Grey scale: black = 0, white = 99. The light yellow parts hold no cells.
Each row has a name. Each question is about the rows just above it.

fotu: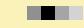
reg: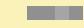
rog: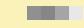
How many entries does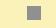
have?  1
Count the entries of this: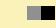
2
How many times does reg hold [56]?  3
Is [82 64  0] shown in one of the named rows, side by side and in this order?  no
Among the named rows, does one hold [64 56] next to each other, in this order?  yes
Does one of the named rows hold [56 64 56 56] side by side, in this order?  no
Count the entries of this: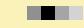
4

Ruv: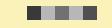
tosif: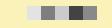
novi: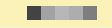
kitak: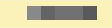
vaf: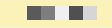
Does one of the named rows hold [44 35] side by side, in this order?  yes
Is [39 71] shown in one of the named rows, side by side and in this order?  no
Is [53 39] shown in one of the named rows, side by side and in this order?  yes
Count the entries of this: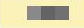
3
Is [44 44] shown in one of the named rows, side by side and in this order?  yes
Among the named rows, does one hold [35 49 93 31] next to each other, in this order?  yes

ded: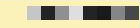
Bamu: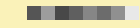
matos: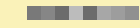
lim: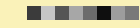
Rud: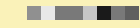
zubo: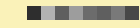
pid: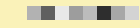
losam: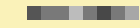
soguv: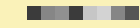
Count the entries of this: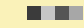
4
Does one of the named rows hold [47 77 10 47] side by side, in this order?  yes
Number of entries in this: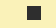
1
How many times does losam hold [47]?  4
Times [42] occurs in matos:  2
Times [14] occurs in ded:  2

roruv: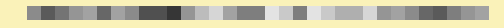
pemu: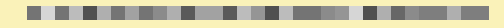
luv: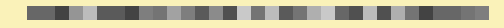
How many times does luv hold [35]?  4
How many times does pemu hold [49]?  4
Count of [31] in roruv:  2
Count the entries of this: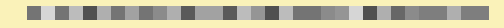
33
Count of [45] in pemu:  6

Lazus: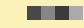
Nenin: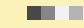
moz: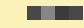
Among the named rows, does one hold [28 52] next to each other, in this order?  yes
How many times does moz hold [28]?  2
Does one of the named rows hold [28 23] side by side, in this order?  no
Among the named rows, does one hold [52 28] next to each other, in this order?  no

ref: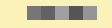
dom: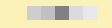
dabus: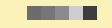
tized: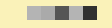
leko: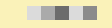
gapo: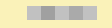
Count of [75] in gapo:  3
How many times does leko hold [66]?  1
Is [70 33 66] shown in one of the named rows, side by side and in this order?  no

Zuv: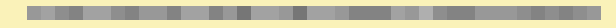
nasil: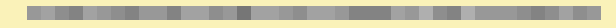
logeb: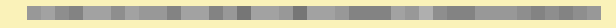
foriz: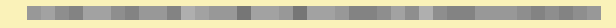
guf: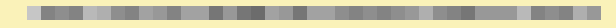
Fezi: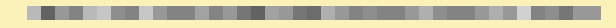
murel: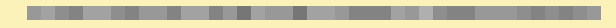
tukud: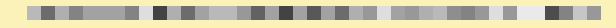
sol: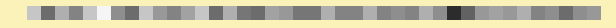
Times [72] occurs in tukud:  4
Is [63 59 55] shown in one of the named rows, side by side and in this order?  yes
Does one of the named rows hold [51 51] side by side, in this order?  yes
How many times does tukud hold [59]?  6
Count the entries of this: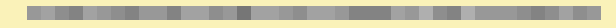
41
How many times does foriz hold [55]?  8

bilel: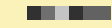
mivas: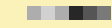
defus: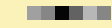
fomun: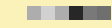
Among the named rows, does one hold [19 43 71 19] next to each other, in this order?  no
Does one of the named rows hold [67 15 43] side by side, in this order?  no
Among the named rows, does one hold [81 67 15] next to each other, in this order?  yes

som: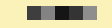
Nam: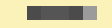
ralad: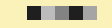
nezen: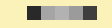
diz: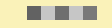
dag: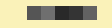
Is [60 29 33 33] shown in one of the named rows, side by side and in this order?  no
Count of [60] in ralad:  0
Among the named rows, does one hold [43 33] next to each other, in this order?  no
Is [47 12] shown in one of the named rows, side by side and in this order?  no

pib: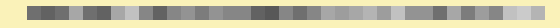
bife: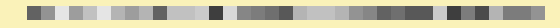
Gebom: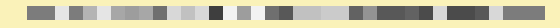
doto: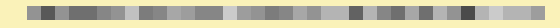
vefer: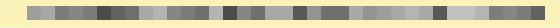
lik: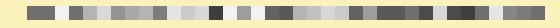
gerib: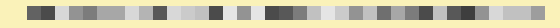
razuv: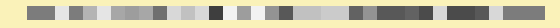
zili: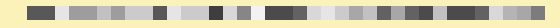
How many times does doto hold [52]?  6
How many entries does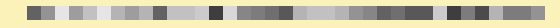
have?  37
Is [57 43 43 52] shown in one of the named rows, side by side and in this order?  yes
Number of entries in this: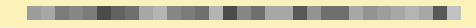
31

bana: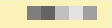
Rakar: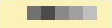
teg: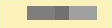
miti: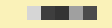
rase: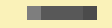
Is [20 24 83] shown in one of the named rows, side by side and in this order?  no
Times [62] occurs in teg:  2
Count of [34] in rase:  3
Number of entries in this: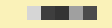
5

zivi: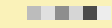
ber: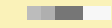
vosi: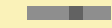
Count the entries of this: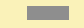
3
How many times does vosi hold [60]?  0
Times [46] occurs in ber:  2
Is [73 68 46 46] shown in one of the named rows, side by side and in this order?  yes
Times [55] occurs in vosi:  5
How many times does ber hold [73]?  1
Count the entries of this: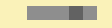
5

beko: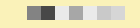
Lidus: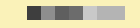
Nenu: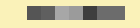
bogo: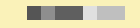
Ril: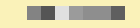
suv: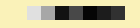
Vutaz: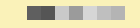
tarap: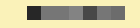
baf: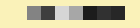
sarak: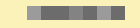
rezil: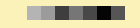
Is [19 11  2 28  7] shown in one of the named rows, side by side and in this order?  no
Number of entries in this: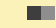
2
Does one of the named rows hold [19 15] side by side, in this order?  yes
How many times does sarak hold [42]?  4
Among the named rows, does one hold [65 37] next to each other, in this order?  no

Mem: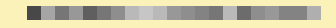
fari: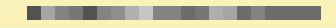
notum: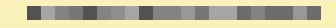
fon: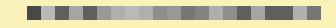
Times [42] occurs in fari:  6
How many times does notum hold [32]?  3

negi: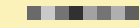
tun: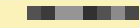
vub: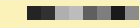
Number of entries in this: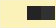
2
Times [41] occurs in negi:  1
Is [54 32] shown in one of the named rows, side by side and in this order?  no
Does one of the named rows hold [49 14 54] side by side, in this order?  no
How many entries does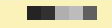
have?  5
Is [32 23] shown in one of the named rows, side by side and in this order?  yes

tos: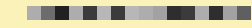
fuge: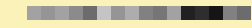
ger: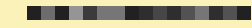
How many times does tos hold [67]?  4
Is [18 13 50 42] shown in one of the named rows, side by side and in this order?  no
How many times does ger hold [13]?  4
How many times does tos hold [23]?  3

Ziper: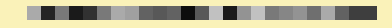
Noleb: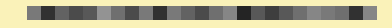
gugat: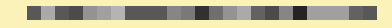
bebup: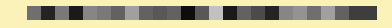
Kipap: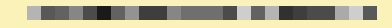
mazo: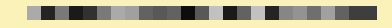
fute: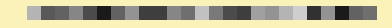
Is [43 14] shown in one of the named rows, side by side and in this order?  yes
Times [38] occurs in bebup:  5
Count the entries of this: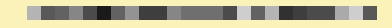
25
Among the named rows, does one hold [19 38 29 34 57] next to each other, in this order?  yes

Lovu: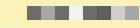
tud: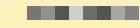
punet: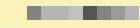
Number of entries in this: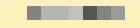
7
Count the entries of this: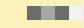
4
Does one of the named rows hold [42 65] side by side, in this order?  yes
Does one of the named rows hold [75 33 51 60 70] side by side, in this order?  yes
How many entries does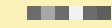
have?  6
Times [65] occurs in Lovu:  2
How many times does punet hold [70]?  3

